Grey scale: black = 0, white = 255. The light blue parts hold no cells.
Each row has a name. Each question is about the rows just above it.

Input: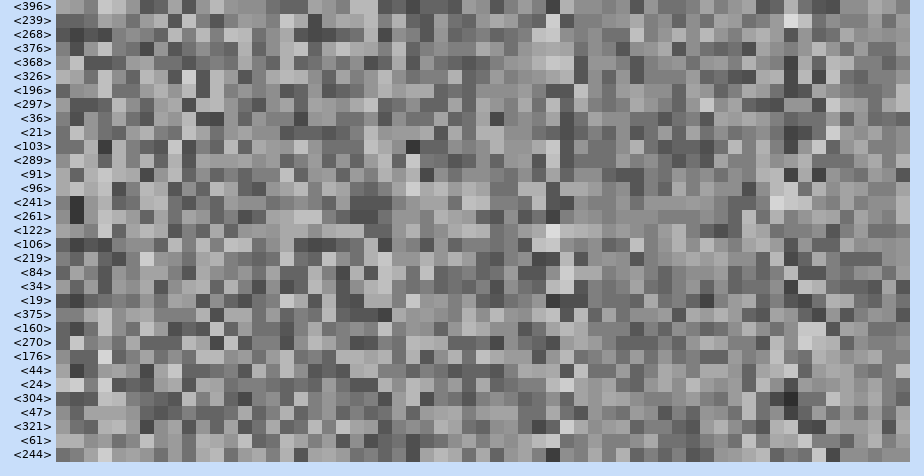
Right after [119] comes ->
[113]
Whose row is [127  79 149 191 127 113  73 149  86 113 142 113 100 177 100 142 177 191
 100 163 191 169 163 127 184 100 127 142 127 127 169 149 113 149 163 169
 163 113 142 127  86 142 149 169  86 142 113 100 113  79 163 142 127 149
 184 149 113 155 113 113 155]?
<376>
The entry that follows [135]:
[191]
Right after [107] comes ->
[113]
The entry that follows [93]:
[191]
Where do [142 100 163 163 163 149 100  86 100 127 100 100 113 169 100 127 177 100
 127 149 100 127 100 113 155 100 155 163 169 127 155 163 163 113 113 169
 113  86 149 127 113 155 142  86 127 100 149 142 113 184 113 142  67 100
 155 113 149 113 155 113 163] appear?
<47>

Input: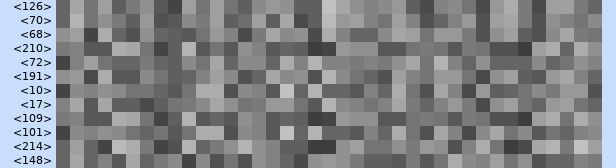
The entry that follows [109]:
[159]
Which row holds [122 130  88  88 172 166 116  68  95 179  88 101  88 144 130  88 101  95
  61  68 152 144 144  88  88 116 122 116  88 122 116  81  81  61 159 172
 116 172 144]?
<109>

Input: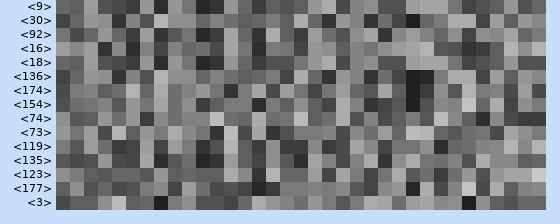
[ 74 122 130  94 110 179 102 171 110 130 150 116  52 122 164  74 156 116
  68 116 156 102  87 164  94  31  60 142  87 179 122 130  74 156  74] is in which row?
<174>
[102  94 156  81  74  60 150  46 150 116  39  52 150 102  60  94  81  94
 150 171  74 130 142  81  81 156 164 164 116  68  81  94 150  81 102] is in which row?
<9>

